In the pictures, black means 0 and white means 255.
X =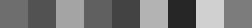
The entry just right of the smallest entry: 208
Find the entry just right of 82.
164
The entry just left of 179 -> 67

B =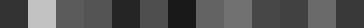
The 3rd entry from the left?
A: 91
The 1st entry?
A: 51
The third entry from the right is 65
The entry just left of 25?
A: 78
